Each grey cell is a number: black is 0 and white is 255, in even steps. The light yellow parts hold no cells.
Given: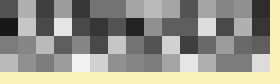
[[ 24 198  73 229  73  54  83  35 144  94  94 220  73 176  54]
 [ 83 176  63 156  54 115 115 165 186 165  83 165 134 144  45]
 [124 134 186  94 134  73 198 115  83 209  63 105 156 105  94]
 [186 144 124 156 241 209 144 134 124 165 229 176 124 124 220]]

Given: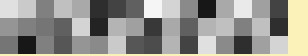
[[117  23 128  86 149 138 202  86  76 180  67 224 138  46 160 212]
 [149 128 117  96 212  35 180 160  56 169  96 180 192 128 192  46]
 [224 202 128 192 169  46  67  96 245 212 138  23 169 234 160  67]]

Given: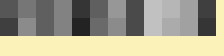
[[ 63 139  95 130  35 106 139  74 193 171 161  53]
 [ 86 118  95 130  53  95 151  74 193 182 161  63]]

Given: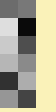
[[ 49 173]
 [108 120]
 [150  68]
 [182 138]
 [202  78]
 [222  10]]

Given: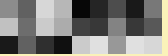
[[ 25  97  47  16 203 224 152 224 215]
 [140  97 215 183   7  37  77  25 120]
 [193 109 203 172  65  56 131  56  88]]

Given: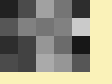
[[ 33  75 161 117  45]
 [ 45  66 150 107  23]
 [ 75  66 170 150  86]
 [ 86 129 117 129 202]]

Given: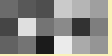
[[ 69 223 116 138  50 126]
 [ 98 116  27 235 170 149]
 [107  88  78 202 181 159]]
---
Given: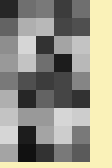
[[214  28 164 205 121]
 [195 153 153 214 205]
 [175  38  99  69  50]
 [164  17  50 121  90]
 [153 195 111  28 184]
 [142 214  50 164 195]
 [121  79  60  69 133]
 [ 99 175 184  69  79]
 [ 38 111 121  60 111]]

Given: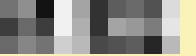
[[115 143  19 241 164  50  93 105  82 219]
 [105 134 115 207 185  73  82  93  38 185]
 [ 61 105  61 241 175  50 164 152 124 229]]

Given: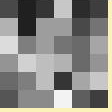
[[220 126 157 116 105 166]
 [178  32 157 157  73 116]
 [148 209 190 178 105 148]
 [105 126 190  53 166 199]
 [ 85 138 138 243  94  62]
 [ 73  32  53 199  44  62]]

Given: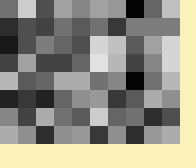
[[183  90 101 172 172 113 134   4 113 183]
 [172 143  45 143 152  56 143  45 152 172]
 [134  67 172 113  90 204 101 113  45  79]
 [113 204  79 161 134 161 152   4 101 192]
 [ 67 161  67  67 101 225 183  67 134 213]
 [ 45  79  67 113  90 113  56 125 125 125]
 [ 34  56  34 101 143 152  56  90 172 143]
 [ 24  79 125 101  79 213 192  90 161 213]]

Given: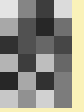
[[228 133  61 219]
 [199 145 209 124]
 [180  61 190 103]
 [168  81  39 112]
 [ 49  81 103  70]
 [ 39 168  49 124]]

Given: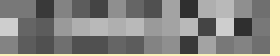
[[206 101  92 154 175 185 175 185 154 163 185  68 206  47 120]
 [131  92  80 111  80  80 101  92 131 143  57 163 120 131 111]
 [120 120  57 131  92  68 143 101  80 163  47 175 185 143 111]]

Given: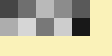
[[173 214 120 205  24]
 [ 69 111 185 140  89]]
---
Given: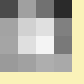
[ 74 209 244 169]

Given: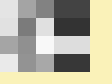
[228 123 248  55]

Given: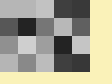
[182  35 158  63]

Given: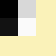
[  1 250]

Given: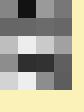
[133 103 202  95]

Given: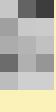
[199 201 193]

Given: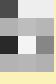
[ 75 189 134]

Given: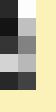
[ 41 192]
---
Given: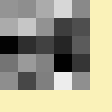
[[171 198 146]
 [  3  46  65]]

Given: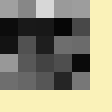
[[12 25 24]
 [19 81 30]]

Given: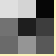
[[114  30  61]
 [106 149  88]]

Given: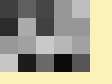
[[ 43 171  65]
 [152 161 201]]

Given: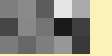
[[ 70 136 116]
 [123 103 126]]

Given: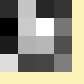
[[  0 202 254]
 [ 27 178 183]]

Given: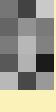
[[101 146 122]
 [123 183 129]]

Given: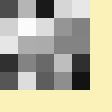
[[209 251 221]
 [230 173 171]]
